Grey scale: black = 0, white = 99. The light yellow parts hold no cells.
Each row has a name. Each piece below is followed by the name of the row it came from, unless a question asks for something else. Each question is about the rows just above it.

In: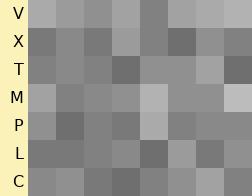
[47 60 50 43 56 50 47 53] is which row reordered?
X
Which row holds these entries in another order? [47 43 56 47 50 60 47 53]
L
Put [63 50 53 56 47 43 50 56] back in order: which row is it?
C
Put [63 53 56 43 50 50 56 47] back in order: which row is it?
C
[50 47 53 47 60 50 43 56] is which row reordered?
X
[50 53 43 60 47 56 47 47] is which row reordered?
L
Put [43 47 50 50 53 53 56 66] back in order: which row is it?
P

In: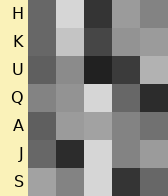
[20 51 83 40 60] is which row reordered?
H
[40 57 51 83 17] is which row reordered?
Q
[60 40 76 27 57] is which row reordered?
K
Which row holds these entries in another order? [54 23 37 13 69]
U
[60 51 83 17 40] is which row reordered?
J
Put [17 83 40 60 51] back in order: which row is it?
J
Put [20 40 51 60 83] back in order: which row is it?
H

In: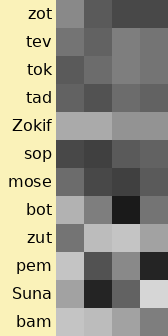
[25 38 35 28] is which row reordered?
sop
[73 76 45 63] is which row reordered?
zut
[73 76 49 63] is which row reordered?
bam

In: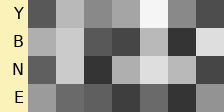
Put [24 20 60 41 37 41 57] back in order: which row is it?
E
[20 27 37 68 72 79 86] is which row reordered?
N

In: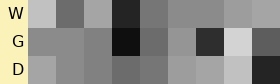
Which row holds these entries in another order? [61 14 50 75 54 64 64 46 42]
D
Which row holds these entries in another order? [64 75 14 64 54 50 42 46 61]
D
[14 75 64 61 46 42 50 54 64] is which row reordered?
D
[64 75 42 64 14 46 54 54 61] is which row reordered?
W
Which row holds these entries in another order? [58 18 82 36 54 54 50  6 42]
G
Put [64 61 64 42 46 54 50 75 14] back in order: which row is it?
D

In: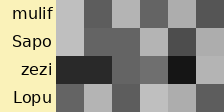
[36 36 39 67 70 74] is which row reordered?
Lopu
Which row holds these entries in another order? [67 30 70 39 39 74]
Sapo
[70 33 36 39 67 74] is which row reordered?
mulif
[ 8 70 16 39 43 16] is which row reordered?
zezi
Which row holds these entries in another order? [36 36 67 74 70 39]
Lopu
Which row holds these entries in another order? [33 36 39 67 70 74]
mulif

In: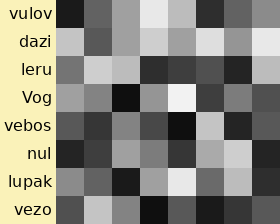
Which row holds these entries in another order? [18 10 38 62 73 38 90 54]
vulov
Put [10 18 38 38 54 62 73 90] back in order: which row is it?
vulov
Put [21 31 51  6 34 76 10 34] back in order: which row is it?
vezo
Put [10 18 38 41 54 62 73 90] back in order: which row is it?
lupak
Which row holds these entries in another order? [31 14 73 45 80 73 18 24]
leru
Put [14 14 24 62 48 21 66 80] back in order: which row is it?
nul

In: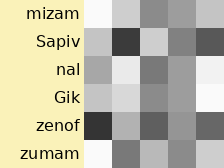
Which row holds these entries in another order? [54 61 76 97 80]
mizam
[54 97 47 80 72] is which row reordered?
zumam
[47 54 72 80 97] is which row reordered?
zumam
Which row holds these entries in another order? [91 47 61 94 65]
nal
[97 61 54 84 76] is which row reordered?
Gik

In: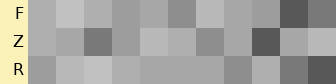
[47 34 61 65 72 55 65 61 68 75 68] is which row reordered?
F
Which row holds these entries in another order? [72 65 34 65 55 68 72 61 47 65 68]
Z
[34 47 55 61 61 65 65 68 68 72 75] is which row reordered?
F
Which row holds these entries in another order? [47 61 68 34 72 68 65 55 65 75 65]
R
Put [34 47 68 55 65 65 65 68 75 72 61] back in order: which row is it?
R
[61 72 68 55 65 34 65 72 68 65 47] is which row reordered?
Z

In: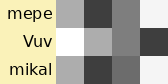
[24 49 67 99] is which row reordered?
Vuv
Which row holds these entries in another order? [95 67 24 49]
mepe
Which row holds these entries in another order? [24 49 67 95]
mepe
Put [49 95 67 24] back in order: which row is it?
mepe
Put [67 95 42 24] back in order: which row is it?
mikal
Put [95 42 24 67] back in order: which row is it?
mikal

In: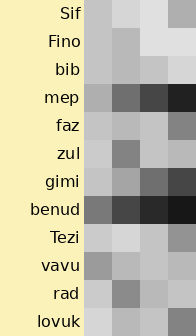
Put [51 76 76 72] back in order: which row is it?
faz
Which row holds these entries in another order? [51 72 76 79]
zul
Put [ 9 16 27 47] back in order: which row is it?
benud

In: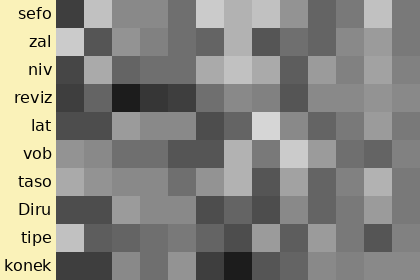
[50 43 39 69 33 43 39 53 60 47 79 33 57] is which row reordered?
zal
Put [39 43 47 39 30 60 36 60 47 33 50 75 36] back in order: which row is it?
tipe
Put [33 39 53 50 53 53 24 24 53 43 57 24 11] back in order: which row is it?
konek

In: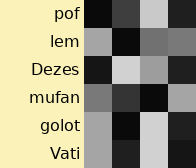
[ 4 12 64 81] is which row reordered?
golot
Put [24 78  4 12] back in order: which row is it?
pof
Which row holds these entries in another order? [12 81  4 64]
golot
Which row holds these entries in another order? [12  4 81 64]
golot
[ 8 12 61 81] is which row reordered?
Dezes
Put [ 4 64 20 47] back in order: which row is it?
mufan
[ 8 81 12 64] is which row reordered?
Vati

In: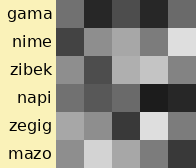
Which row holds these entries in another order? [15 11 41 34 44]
napi
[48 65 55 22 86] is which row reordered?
zegig
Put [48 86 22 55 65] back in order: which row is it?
zegig
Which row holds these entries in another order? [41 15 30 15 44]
gama
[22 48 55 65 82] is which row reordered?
mazo
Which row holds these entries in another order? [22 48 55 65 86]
zegig
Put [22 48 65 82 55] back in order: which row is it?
mazo

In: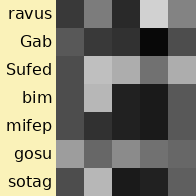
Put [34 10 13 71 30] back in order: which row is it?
bim
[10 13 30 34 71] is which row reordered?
bim

